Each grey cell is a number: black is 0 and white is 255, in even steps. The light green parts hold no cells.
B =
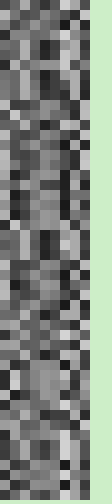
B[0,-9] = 70
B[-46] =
[113, 104, 176, 98, 34, 63, 146, 172, 53]
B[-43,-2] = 173
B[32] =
[153, 166, 93, 98, 134, 94, 84, 44, 199]
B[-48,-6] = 146
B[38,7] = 48
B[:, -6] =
[85, 86, 146, 105, 98, 87, 130, 95, 113, 126, 86, 119, 90, 82, 145, 83, 85, 132, 136, 118, 145, 120, 134, 96, 86, 103, 83, 144, 114, 82, 145, 93, 98, 93, 97, 90, 139, 132, 132, 104, 105, 119, 98, 123, 86, 88, 145, 112, 141, 88]
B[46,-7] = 76
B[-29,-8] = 30
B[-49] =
[182, 117, 77, 86, 133, 108, 82, 45, 198]
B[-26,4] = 40
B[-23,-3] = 24
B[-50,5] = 87
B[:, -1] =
[76, 198, 38, 97, 53, 68, 127, 57, 45, 38, 184, 188, 64, 193, 37, 191, 199, 79, 35, 111, 47, 102, 147, 55, 69, 52, 187, 38, 122, 195, 36, 59, 199, 90, 199, 64, 60, 138, 164, 141, 99, 42, 199, 115, 80, 82, 48, 104, 57, 83]
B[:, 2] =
[171, 77, 103, 132, 176, 175, 103, 176, 175, 171, 65, 106, 175, 69, 115, 67, 77, 64, 159, 62, 77, 63, 103, 176, 174, 176, 66, 101, 62, 69, 120, 176, 93, 155, 92, 175, 68, 102, 103, 62, 134, 173, 93, 110, 168, 166, 76, 123, 69, 163]
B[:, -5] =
[52, 133, 110, 110, 34, 39, 147, 32, 41, 54, 142, 142, 35, 137, 102, 138, 133, 149, 70, 152, 129, 151, 152, 32, 40, 35, 139, 112, 152, 136, 99, 34, 134, 81, 133, 35, 140, 150, 151, 151, 109, 45, 134, 137, 58, 63, 130, 121, 138, 67]
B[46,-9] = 148
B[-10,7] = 137
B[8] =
[119, 105, 175, 113, 41, 62, 82, 174, 45]
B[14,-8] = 77
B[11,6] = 102
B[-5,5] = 107
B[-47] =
[43, 132, 132, 105, 110, 145, 210, 136, 97]
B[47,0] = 42
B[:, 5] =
[87, 108, 92, 145, 63, 68, 147, 63, 62, 63, 135, 108, 65, 122, 83, 129, 106, 143, 65, 145, 122, 145, 143, 63, 69, 62, 132, 93, 145, 122, 81, 64, 94, 133, 92, 65, 135, 146, 136, 145, 145, 62, 94, 147, 99, 107, 123, 146, 135, 115]
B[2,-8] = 71

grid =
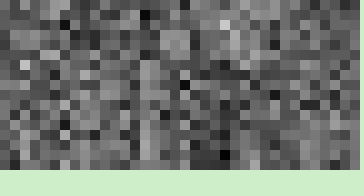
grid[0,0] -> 108
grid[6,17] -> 87
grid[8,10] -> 130
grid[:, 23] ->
[121, 135, 115, 169, 163, 140, 98, 52, 82, 85, 75, 56, 85, 91, 99, 72, 95]
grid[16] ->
[82, 39, 120, 119, 97, 62, 164, 89, 137, 93, 104, 82, 65, 108, 123, 121, 112, 92, 141, 53, 56, 52, 46, 95, 112, 163, 83, 79, 95, 66, 115, 130, 86, 45, 77, 117]
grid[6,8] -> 97
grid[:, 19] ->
[135, 108, 95, 54, 41, 72, 72, 67, 142, 54, 119, 114, 45, 88, 33, 64, 53]
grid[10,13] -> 80
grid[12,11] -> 111
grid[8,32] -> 107
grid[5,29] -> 81
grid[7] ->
[100, 76, 68, 107, 87, 36, 125, 108, 168, 124, 102, 97, 74, 96, 152, 130, 109, 64, 153, 67, 44, 64, 58, 52, 46, 98, 65, 70, 77, 74, 103, 113, 100, 56, 120, 113]
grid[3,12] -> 53
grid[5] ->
[77, 81, 79, 65, 158, 166, 64, 106, 111, 146, 85, 66, 129, 113, 38, 61, 96, 135, 132, 72, 90, 128, 112, 140, 108, 161, 129, 134, 88, 81, 77, 74, 89, 92, 92, 75]
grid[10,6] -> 166
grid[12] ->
[89, 142, 103, 83, 119, 92, 24, 119, 143, 138, 74, 111, 138, 56, 145, 105, 77, 92, 150, 45, 63, 93, 61, 85, 56, 80, 80, 83, 86, 96, 111, 133, 116, 155, 131, 123]
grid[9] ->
[87, 97, 92, 81, 78, 45, 77, 129, 155, 106, 146, 138, 103, 82, 142, 138, 133, 66, 150, 54, 74, 101, 127, 85, 101, 90, 75, 24, 82, 82, 134, 97, 80, 42, 116, 101]
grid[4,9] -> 42
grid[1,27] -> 144
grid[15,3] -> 78
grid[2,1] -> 96
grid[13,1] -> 88
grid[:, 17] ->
[110, 139, 102, 144, 132, 135, 87, 64, 73, 66, 85, 74, 92, 84, 85, 81, 92]
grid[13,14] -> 153
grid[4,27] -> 32
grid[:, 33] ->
[83, 101, 102, 85, 59, 92, 110, 56, 137, 42, 59, 147, 155, 87, 113, 125, 45]
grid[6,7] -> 96
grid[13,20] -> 86
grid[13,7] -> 67
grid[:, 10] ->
[120, 61, 102, 77, 103, 85, 120, 102, 130, 146, 96, 97, 74, 108, 123, 108, 104]
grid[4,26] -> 90
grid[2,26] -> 111

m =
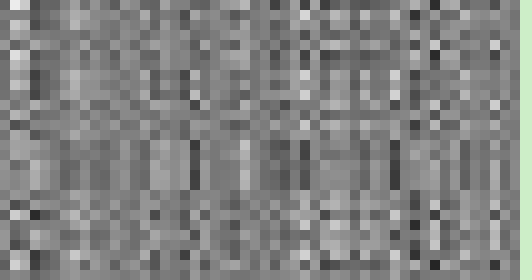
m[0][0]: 98
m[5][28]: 121
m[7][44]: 119
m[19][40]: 125
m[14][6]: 100
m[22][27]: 136
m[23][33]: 150
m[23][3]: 182
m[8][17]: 124
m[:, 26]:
[131, 130, 128, 128, 107, 135, 127, 139, 130, 142, 104, 132, 124, 132, 109, 119, 109, 108, 109, 125, 117, 144, 118, 108, 115, 134, 143, 133]
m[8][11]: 117
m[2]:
[111, 199, 179, 75, 99, 106, 136, 181, 147, 143, 120, 116, 135, 125, 140, 99, 153, 124, 93, 124, 116, 134, 134, 116, 163, 116, 128, 89, 106, 164, 145, 151, 92, 153, 151, 84, 138, 115, 115, 156, 132, 98, 132, 101, 128, 146, 148, 132, 123, 127, 135, 117]
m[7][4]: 95
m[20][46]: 153
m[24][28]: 112
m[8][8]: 144
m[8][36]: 138
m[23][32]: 158
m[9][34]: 141
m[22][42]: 124
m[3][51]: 131
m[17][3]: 171
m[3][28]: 121
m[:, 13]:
[138, 121, 125, 134, 104, 141, 132, 129, 126, 132, 103, 135, 116, 128, 115, 125, 114, 112, 114, 120, 111, 140, 109, 111, 110, 123, 147, 128]
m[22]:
[141, 106, 120, 130, 125, 129, 128, 158, 173, 121, 121, 149, 120, 109, 161, 132, 134, 125, 91, 130, 153, 133, 109, 79, 131, 133, 118, 136, 105, 138, 198, 118, 156, 200, 173, 110, 177, 151, 137, 149, 119, 44, 124, 189, 85, 110, 171, 146, 128, 193, 115, 120]
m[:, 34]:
[115, 161, 151, 111, 165, 107, 121, 152, 147, 141, 164, 118, 155, 143, 140, 122, 136, 142, 137, 155, 157, 130, 173, 142, 155, 166, 103, 137]
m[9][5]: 123
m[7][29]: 160
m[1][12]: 113
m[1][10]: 134
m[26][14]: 116
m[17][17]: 140
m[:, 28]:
[108, 129, 106, 121, 88, 121, 113, 139, 111, 152, 75, 123, 130, 122, 77, 100, 96, 81, 86, 111, 115, 140, 105, 94, 112, 120, 143, 134]
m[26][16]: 133
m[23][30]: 104
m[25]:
[111, 177, 161, 56, 90, 110, 151, 200, 166, 148, 131, 127, 120, 123, 171, 86, 137, 115, 63, 161, 118, 140, 127, 92, 132, 114, 134, 110, 120, 171, 209, 143, 104, 184, 166, 82, 179, 119, 121, 204, 126, 50, 119, 121, 112, 123, 188, 141, 133, 139, 139, 109]
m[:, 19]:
[100, 165, 124, 107, 90, 110, 107, 177, 128, 187, 70, 120, 152, 140, 58, 81, 78, 62, 66, 131, 127, 165, 130, 78, 118, 161, 144, 152]

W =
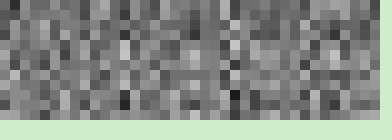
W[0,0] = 104
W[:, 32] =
[145, 125, 111, 93, 140, 154, 137, 102, 123, 86, 86, 95]
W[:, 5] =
[141, 121, 92, 88, 123, 150, 149, 98, 134, 116, 97, 131]
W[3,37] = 113
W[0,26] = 125
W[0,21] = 103
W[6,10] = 158
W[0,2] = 141
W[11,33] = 118
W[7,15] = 162
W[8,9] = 89
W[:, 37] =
[73, 83, 121, 113, 130, 125, 107, 154, 151, 133, 113, 167]
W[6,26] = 148
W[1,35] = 106
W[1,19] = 82
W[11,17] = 159
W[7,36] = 94
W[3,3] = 129
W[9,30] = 69
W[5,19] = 184
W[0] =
[104, 46, 141, 105, 104, 141, 104, 114, 80, 137, 167, 105, 79, 141, 109, 78, 161, 120, 125, 109, 129, 103, 175, 68, 108, 110, 125, 99, 106, 118, 77, 149, 145, 162, 156, 113, 135, 73]
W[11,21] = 159
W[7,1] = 183
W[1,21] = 101
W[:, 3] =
[105, 114, 134, 129, 125, 112, 104, 134, 119, 115, 125, 116]
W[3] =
[72, 144, 116, 129, 155, 88, 163, 119, 77, 153, 107, 107, 53, 131, 94, 122, 129, 140, 89, 54, 112, 110, 142, 110, 137, 81, 88, 79, 128, 95, 132, 138, 93, 55, 143, 99, 80, 113]
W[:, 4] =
[104, 121, 169, 155, 137, 93, 73, 150, 95, 86, 135, 71]
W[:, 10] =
[167, 149, 89, 107, 100, 130, 158, 75, 107, 133, 118, 117]
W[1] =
[87, 79, 134, 114, 121, 121, 129, 114, 72, 148, 149, 103, 59, 141, 100, 89, 154, 129, 110, 82, 122, 101, 169, 75, 121, 95, 109, 87, 113, 107, 95, 151, 125, 119, 157, 106, 115, 83]
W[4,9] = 98
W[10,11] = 111
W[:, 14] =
[109, 100, 111, 94, 137, 150, 126, 127, 144, 106, 94, 133]
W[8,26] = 144
